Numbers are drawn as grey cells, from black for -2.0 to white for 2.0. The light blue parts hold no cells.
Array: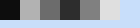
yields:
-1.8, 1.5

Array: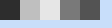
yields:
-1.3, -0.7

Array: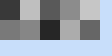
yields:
-1.1, -0.4

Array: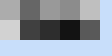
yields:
0.7, -0.6

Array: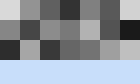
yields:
1.4, 1.0

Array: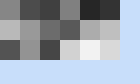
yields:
0.1, 1.4

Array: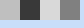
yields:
1.0, 0.0

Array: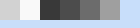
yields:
1.3, 0.5
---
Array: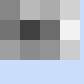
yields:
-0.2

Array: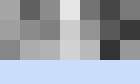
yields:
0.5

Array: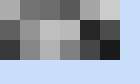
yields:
-0.5

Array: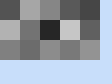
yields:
0.8

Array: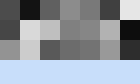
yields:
-0.9

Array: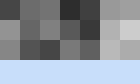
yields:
0.3

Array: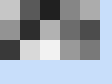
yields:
0.3
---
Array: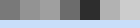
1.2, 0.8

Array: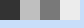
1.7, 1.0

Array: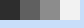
1.8, 0.2

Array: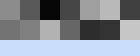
1.1, 0.9

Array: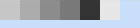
1.6, 1.1

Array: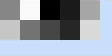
1.9, 1.4
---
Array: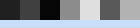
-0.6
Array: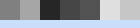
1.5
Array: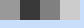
0.0
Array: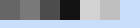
1.3
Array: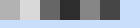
0.1
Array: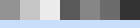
-0.3
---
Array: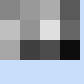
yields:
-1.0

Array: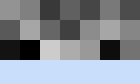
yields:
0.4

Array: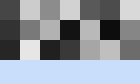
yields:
0.6

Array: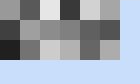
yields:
0.8

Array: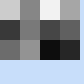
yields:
0.3

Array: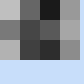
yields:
-1.0
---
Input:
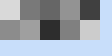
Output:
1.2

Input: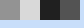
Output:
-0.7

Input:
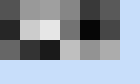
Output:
0.7

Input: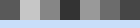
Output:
-0.9

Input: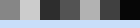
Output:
-1.9

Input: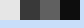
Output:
-1.8

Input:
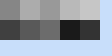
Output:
-1.2

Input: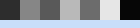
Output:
-1.9
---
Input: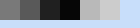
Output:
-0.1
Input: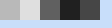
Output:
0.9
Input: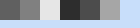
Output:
-0.5
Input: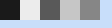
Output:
-1.6
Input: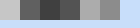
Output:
1.1
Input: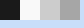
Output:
-1.6
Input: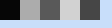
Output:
-1.9
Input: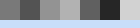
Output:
-0.1
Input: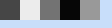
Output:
-0.9
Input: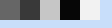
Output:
-0.4
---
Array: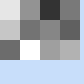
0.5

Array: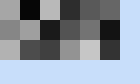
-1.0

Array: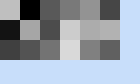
-0.2

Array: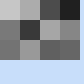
-0.5

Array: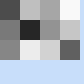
1.3

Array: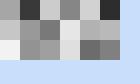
0.5
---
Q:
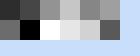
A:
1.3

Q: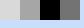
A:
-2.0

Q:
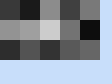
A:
-0.6

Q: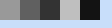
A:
1.0

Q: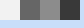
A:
0.2

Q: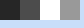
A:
2.0
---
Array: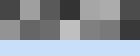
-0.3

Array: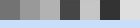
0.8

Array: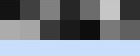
-1.1

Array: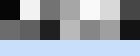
-1.5

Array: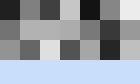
1.5

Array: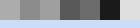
0.5

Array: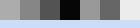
-0.7

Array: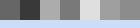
0.7

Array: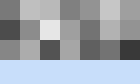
-0.7
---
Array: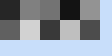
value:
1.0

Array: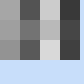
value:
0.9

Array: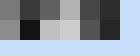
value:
-0.7

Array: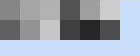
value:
-1.4

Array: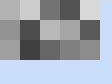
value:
0.6

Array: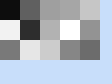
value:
2.0
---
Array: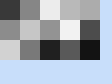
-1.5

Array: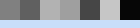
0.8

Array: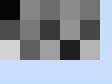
0.5

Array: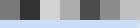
1.3

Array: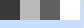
-0.5

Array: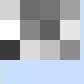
1.0
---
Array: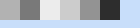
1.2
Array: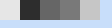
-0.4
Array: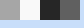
1.9
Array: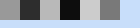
-1.8
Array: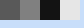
0.0
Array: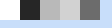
0.9
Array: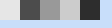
0.4
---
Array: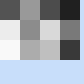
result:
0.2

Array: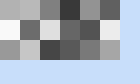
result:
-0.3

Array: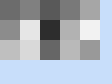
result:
1.6

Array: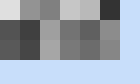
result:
-1.0

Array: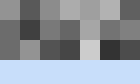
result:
-1.0

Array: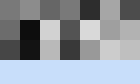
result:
-1.8
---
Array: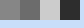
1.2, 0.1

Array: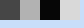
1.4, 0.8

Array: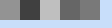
1.0, 0.3

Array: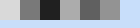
1.4, 0.7

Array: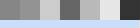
1.6, 1.2

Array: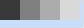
1.4, 0.7

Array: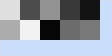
1.8, 1.5

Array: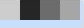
1.2, 0.6
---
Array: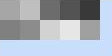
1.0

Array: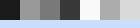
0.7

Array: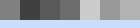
0.4

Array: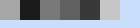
-0.1

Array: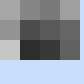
0.5

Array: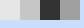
0.5

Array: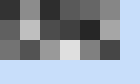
0.6

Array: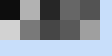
0.5

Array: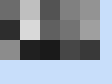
0.5
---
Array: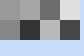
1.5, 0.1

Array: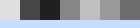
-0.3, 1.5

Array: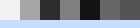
-0.7, 1.8

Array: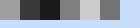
-0.2, 0.5

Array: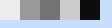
-1.8, 1.7

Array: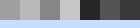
-1.1, 0.5
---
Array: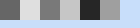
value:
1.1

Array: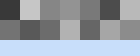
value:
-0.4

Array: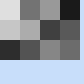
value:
-0.7

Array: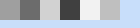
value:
-1.0

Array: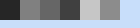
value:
-1.0

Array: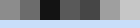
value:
-0.9

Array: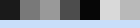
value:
-1.9
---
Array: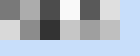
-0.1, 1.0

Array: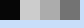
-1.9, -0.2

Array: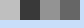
1.0, -0.4

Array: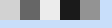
1.3, 0.3

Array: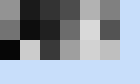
0.3, 1.0

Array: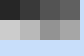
-1.4, 0.6

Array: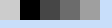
1.2, 0.5
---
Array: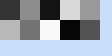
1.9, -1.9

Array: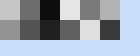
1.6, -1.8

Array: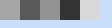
1.4, -1.2

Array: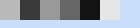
1.6, -1.7

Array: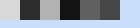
1.4, -1.7

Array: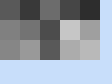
1.1, -1.3

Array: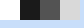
2.0, -1.6

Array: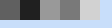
1.3, -1.5
